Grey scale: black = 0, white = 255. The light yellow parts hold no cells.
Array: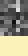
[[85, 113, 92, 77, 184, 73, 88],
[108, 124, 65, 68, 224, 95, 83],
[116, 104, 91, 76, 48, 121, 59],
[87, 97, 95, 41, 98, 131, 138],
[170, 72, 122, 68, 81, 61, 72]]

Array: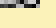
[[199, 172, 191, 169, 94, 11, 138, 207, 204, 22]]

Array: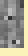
[[147, 119, 151, 144, 108, 74],
[133, 138, 188, 164, 114, 125],
[103, 179, 47, 105, 110, 112],
[118, 113, 141, 137, 104, 137],
[111, 116, 149, 154, 112, 111],
[157, 125, 162, 61, 201, 114]]

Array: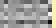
[[146, 77, 153, 140, 144, 120, 105, 103, 136, 147, 87, 82, 207],
[137, 166, 157, 156, 126, 118, 155, 145, 131, 152, 159, 163, 78],
[176, 207, 166, 173, 184, 196, 186, 183, 182, 161, 198, 203, 157],
[151, 198, 154, 149, 153, 163, 195, 191, 154, 162, 196, 197, 154]]

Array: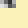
[[181, 106, 50, 176]]

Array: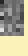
[[38, 116, 115, 104, 112, 124],
[114, 139, 161, 101, 131, 93],
[49, 100, 88, 124, 125, 72],
[169, 123, 161, 105, 160, 145],
[114, 133, 113, 135, 124, 111]]

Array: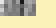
[[229, 143, 158, 110, 158, 25, 157, 169, 150],
[205, 127, 143, 122, 133, 69, 167, 146, 114]]
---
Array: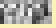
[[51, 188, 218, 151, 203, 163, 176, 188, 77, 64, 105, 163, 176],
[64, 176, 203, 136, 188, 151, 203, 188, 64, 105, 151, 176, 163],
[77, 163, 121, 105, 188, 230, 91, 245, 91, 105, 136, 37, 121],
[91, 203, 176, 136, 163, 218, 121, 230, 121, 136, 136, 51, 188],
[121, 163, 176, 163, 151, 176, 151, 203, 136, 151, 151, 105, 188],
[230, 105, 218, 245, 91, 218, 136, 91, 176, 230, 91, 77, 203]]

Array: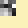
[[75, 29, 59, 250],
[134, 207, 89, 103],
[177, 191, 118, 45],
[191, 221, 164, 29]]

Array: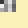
[[55, 170, 224, 126],
[170, 142, 212, 110],
[239, 142, 199, 96]]

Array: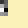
[[52, 95],
[151, 139],
[181, 110],
[250, 11]]

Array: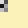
[[23, 166],
[194, 135],
[221, 80]]

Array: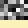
[[75, 169, 63, 49, 49, 88, 224],
[101, 37, 183, 197, 101, 240, 22],
[116, 183, 37, 7, 253, 142, 63],
[128, 37, 142, 183, 22, 49, 7],
[210, 157, 240, 128, 88, 142, 169]]

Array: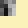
[[60, 47, 173, 185],
[74, 119, 160, 131],
[89, 16, 145, 197],
[103, 16, 131, 197]]
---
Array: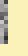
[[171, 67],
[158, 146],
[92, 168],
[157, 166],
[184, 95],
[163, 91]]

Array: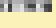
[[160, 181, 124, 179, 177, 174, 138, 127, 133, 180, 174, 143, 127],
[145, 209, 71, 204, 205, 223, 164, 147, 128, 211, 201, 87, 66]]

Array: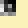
[[140, 31, 6, 1],
[239, 45, 75, 28]]

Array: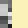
[[122, 122, 110],
[204, 204, 81],
[70, 70, 153],
[121, 121, 32]]

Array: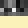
[[49, 90, 143, 116, 12, 63, 51],
[174, 32, 48, 239, 55, 19, 80]]

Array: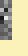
[[101, 161, 115],
[190, 36, 164],
[25, 231, 165],
[102, 98, 152],
[90, 97, 128]]

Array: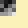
[[69, 29, 16, 73],
[46, 120, 160, 99]]

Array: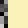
[[24, 155],
[95, 72],
[161, 48],
[207, 8]]
